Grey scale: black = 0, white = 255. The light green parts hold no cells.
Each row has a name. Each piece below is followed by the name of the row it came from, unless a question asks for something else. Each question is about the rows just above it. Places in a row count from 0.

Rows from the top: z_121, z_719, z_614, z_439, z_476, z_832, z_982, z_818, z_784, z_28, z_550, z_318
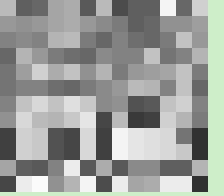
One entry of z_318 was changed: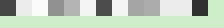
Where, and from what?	7, | 236 |
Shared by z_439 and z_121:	| 103 |
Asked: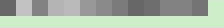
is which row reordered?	z_832
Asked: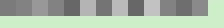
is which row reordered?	z_832

